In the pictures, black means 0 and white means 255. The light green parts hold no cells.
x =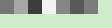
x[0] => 118
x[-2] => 89
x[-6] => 167

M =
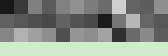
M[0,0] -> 24
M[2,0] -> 133
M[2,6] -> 141
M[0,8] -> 206
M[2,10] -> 138
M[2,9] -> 106
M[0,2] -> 128
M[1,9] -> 183
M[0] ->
[24, 57, 128, 91, 129, 145, 124, 108, 206, 99, 93, 143]

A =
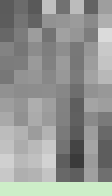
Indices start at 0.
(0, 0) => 91
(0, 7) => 158
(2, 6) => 125
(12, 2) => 179
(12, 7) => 111
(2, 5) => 150
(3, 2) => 140
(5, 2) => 150
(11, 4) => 94
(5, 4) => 152
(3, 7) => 201
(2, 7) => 219
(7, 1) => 149
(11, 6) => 155
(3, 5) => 120
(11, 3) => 210
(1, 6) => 138
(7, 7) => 158
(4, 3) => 129
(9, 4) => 122
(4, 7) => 196
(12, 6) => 160
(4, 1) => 125
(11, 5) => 58
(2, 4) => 161
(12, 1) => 175
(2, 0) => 103
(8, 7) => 122
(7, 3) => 159
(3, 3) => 126

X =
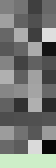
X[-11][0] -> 129
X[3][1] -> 102
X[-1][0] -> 105
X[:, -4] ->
[129, 160, 103, 87, 132, 176, 134, 97, 77, 156, 105]
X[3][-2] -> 171
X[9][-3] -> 114
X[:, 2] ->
[63, 80, 62, 171, 97, 161, 164, 176, 80, 87, 218]
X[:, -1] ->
[104, 112, 222, 19, 80, 61, 104, 41, 83, 155, 8]
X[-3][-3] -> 79
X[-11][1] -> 116

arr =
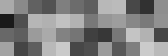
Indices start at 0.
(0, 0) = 170
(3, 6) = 78
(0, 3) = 82
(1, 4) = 193
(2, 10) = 178
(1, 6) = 120
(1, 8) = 157
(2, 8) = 120
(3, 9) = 127
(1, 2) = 182
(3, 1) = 69
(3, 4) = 202
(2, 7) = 55
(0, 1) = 138
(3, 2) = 94
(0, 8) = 187

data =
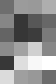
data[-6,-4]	110
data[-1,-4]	219
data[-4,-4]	100
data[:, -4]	[110, 134, 100, 139, 55, 219]
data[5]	[219, 159, 152, 108]
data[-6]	[110, 155, 153, 174]
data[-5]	[134, 54, 87, 103]
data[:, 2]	[153, 87, 60, 208, 248, 152]

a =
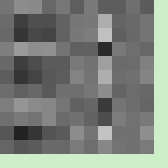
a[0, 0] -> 116
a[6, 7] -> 141
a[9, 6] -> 116
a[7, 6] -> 102
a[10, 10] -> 122
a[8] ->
[111, 121, 115, 135, 107, 113, 99, 78, 124, 114, 121]
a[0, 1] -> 141
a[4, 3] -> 91
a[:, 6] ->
[121, 120, 125, 97, 114, 116, 119, 102, 99, 116, 110]
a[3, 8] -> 121
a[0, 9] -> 111
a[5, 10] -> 132
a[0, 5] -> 94
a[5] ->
[93, 53, 68, 88, 93, 131, 116, 174, 109, 112, 132]
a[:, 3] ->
[103, 79, 68, 144, 91, 88, 89, 135, 135, 84, 106]
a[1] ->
[107, 63, 79, 79, 98, 118, 120, 173, 100, 105, 116]
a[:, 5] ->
[94, 118, 120, 96, 121, 131, 110, 96, 113, 141, 123]
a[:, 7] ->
[93, 173, 192, 43, 159, 174, 141, 58, 78, 194, 135]
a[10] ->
[101, 86, 91, 106, 105, 123, 110, 135, 115, 112, 122]
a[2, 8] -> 95
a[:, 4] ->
[119, 98, 98, 115, 91, 93, 111, 117, 107, 90, 105]
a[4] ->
[104, 62, 77, 91, 91, 121, 114, 159, 107, 108, 128]
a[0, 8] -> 93

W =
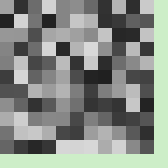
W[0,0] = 162
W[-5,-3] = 156
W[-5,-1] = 79
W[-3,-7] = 135
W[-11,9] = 46
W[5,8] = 150
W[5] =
[61, 214, 99, 133, 163, 76, 35, 32, 150, 71, 66]
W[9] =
[115, 193, 200, 174, 71, 62, 157, 179, 144, 89, 47]
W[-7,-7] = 187
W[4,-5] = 201
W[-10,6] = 180
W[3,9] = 186
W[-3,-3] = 59
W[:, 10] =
[202, 86, 195, 55, 180, 66, 79, 35, 85, 47, 84]
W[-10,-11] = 34
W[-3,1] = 206
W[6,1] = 82
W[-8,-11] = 132
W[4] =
[127, 194, 70, 93, 187, 51, 201, 44, 109, 137, 180]
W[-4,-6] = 112
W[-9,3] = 166
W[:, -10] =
[49, 211, 150, 57, 194, 214, 82, 100, 206, 193, 60]
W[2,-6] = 160
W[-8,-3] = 71
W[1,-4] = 48
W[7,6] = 52
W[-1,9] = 137
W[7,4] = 147
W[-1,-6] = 212
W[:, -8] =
[210, 34, 166, 213, 93, 133, 156, 89, 136, 174, 54]
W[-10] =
[34, 211, 116, 34, 133, 198, 180, 48, 57, 96, 86]
